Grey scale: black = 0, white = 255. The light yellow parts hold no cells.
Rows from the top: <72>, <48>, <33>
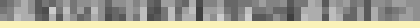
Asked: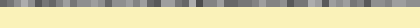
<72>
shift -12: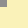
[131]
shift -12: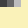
[ 51  91 177]

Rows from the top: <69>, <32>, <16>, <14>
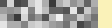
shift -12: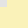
[216]
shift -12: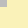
[177]
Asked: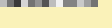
<16>
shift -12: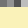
[103 135  72 177]

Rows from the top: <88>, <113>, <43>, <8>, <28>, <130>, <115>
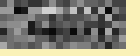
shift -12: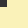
[39]
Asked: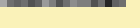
<115>

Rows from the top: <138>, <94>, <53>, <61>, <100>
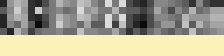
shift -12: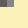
[ 80 123]
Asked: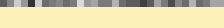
<94>
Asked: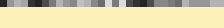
<53>
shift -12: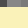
[ 64 123 123 110]
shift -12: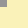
[138]

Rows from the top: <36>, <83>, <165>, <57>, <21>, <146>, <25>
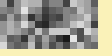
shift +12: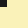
[38]
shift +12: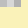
[202 227 189]
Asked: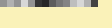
<57>

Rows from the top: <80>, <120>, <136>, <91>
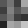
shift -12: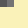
[ 75 104]
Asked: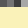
<80>
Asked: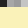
<91>
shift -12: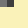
[104  50]
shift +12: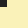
[46]

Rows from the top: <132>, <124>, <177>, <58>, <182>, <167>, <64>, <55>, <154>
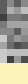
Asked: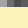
<64>
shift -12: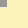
[140]
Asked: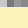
<167>

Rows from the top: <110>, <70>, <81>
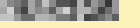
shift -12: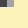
[ 56 153]
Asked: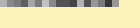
<110>
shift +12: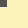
[95]

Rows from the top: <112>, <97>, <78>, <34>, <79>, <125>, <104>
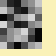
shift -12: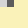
[201  80]
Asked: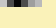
<104>
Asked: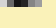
<34>
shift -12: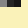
[121  25  10]
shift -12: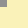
[133]

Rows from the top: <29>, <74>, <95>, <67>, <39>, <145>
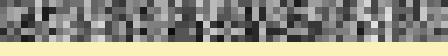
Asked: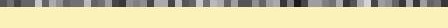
<29>
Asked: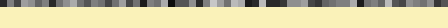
<39>
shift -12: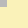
[174]
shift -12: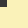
[43]
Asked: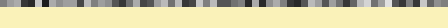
<95>

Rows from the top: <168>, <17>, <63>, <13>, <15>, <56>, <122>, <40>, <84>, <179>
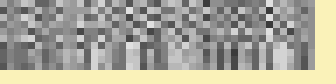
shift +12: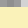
[167 155 167 223]
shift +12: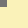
[128]
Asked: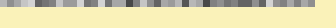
<56>

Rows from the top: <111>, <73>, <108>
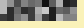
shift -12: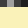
[ 49 148  49  18]
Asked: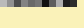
<111>
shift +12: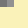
[129 157]
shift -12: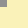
[133]
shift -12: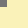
[105]
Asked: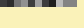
<108>

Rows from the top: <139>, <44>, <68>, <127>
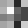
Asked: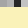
<139>
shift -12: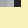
[153 167  27]
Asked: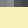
<68>
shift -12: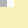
[167 239]
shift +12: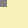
[139]

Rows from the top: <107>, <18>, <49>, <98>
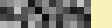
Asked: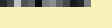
<18>
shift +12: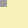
[168]
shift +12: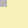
[193]

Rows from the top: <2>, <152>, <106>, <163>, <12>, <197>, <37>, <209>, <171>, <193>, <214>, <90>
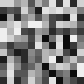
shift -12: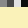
[125  60 214   1]
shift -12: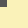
[74]
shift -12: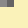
[125  88]

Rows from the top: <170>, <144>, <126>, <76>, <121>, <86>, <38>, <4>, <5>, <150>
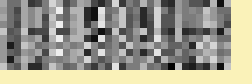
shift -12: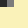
[ 29 112]
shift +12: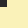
[53]

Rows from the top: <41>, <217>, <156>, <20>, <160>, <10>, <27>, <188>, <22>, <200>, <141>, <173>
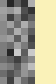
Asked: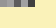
<10>
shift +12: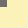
[121]
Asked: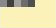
<173>
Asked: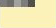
<27>
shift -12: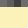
[97 81 52 97]
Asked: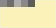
<160>

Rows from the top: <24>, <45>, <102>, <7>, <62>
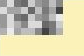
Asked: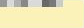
<7>
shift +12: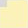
[230]
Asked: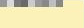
<24>
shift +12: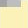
[176 202 202]
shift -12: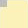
[178]

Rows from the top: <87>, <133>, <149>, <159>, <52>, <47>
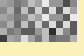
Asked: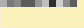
<52>
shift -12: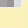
[151 138 208]
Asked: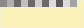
<133>
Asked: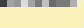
<47>
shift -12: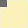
[94]
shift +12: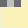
[118 203 118]
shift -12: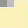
[138 179]

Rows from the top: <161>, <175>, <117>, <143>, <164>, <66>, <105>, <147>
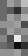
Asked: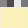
<66>
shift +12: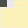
[ 88 245]
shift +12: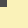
[88]
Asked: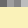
<161>
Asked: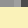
<143>
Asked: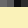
<105>

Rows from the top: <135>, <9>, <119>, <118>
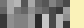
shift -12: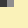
[ 45 131]
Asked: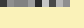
<119>
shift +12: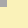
[181]
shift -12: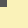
[74]
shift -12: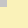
[186]

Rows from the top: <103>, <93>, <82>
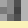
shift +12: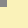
[148]
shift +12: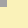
[176]
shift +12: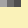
[176 120  91]
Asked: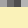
<82>
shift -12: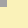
[152]
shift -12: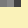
[110 124  54]

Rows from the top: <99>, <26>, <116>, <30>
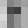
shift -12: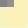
[119 134]
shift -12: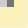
[192 103]
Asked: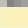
<99>
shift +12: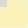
[229]
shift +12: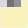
[229 127 158]
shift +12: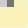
[216 127]

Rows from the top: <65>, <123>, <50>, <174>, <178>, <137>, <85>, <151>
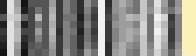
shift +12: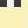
[ 70 253  70]
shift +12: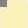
[142]
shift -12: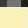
[ 46 103 103  20]
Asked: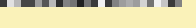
<178>
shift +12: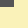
[97 97]
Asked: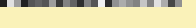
<85>
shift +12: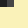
[44 82]

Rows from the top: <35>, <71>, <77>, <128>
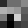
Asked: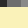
<35>
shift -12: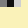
[113   3 196]
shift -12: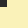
[30]

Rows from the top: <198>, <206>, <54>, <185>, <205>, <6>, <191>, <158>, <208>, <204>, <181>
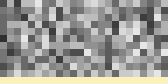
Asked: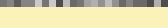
<206>
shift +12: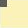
[104]
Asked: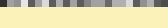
<6>
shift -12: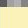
[ 80 149 164 120]
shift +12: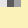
[242 104 173]
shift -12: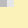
[176 218]
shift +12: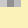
[214 157 200]

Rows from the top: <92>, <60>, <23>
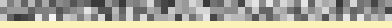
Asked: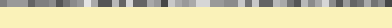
<60>
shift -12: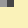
[141  58]

